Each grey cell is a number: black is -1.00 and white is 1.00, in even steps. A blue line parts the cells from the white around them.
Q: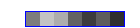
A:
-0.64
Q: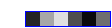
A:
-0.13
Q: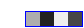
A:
-0.44
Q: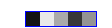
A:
0.16
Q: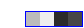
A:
-0.44
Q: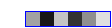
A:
0.75
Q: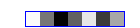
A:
0.31
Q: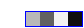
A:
-0.89
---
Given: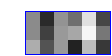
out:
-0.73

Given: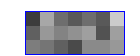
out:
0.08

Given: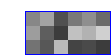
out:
-0.47

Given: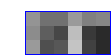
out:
0.54

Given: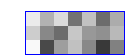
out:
0.07

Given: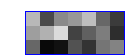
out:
-0.60

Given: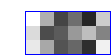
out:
-0.19

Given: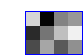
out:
0.30

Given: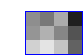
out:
0.79
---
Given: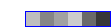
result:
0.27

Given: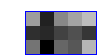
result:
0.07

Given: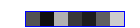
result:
0.39

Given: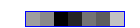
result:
-0.99

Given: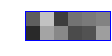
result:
-0.52

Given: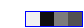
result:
-0.03

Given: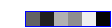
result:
0.39

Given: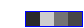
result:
-0.09
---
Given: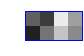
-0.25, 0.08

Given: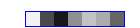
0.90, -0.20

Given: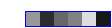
0.19, -0.81

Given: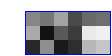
0.05, 0.55

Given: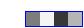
-0.02, 0.42

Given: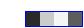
-0.67, -0.27

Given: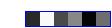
-0.68, -0.14

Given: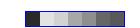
-0.67, -0.30

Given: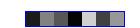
-0.79, 0.19

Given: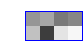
0.18, 0.94
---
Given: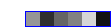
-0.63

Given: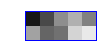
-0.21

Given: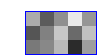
0.07

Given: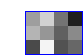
0.91

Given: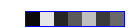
0.80

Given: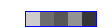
-0.14

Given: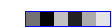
-0.96

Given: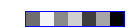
0.91

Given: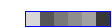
-0.32
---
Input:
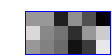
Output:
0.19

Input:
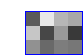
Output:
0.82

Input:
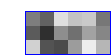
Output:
-0.23

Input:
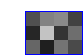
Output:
0.02

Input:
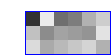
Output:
0.84

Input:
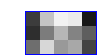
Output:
0.54
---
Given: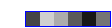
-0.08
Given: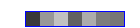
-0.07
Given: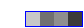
-0.54
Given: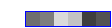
-0.35
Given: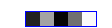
0.96
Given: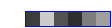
0.25
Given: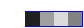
0.02
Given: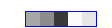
0.80
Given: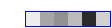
0.64
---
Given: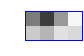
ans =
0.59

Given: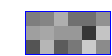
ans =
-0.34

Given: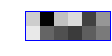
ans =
0.83

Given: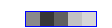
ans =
0.08

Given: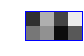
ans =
-0.07

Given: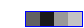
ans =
-0.23

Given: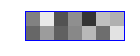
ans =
-0.19
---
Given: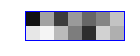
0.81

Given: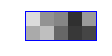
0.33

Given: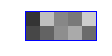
-0.44

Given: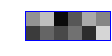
-0.54

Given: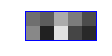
0.07

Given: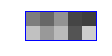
0.51
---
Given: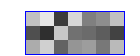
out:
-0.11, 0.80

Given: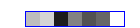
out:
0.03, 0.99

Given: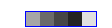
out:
-0.45, 0.76

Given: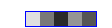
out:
-0.67, 0.75

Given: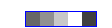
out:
0.57, 1.00

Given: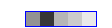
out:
0.43, 0.83

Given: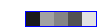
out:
0.04, 0.77

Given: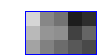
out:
0.12, 0.67

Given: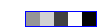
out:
-0.49, 0.98
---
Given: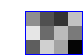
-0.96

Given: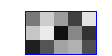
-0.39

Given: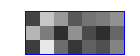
0.03

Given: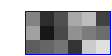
0.76

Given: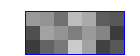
-0.32

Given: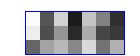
0.39

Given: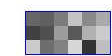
0.49

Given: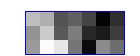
-0.14
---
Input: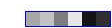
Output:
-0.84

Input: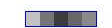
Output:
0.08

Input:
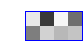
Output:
-0.01

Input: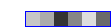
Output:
0.73

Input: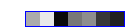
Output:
0.11

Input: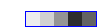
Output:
-0.22

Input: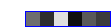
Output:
-0.30

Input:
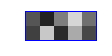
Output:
-0.12
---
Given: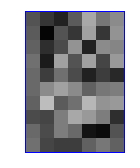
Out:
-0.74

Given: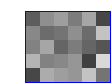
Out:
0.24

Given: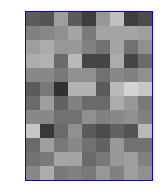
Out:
0.24

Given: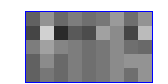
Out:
-0.18

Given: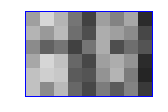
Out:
0.41

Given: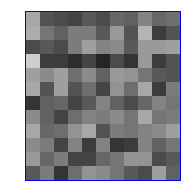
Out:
-0.41

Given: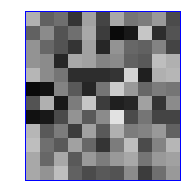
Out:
-0.13
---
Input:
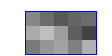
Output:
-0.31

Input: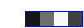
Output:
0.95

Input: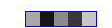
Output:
0.09

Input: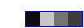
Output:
-0.09

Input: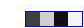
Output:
-0.87

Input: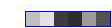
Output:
-0.52

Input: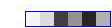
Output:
-0.50
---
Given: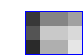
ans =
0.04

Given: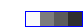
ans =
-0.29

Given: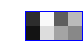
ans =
-0.26

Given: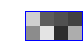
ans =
-0.37

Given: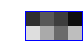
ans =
-0.52

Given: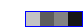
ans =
0.03

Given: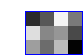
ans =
0.91

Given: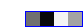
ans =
0.91
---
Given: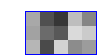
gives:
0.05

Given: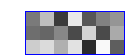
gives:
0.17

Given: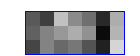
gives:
0.36

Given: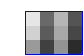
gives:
-0.34

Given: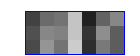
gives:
0.06

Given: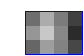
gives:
-0.50

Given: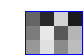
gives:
-0.79
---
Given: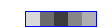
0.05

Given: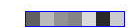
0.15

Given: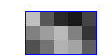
-0.10

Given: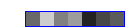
-0.17

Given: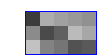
0.09

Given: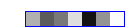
0.16
